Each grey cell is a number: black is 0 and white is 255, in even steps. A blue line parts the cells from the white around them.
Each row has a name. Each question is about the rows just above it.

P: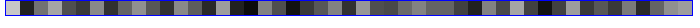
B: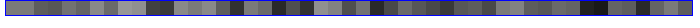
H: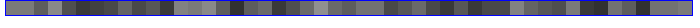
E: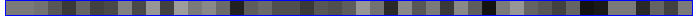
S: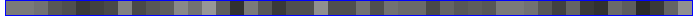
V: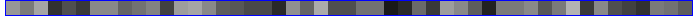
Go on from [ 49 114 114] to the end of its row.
[122]
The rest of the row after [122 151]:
[100  87  65 100  18  25 122 122  41 100  65 122]
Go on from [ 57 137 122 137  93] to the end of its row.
[ 49 122 106  41  79  49 144 130  79 114  41  73 106  87  73  57  87  93
  73 122 130  93  87 106 100  33  25 100  93  41 100 122  93]

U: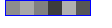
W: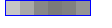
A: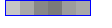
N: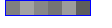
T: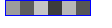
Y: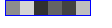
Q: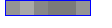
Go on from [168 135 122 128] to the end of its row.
[148]
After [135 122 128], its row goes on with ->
[148]
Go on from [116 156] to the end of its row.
[93]
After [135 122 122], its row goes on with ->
[148]
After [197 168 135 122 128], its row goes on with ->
[148]
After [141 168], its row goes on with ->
[128  60 176  86]

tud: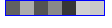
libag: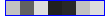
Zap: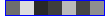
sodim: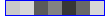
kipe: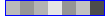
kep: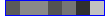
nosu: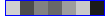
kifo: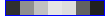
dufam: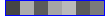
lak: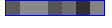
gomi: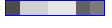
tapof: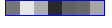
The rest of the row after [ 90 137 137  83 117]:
[ 48 193]
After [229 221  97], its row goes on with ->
[32]

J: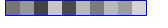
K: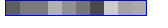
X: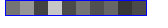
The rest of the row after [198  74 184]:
[123 184 156 211]
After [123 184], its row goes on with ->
[156 211]
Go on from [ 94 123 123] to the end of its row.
[177 144 116  74 204 163 169]
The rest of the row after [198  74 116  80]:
[102  54  74]
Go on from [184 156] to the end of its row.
[211]
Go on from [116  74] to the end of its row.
[204 163 169]

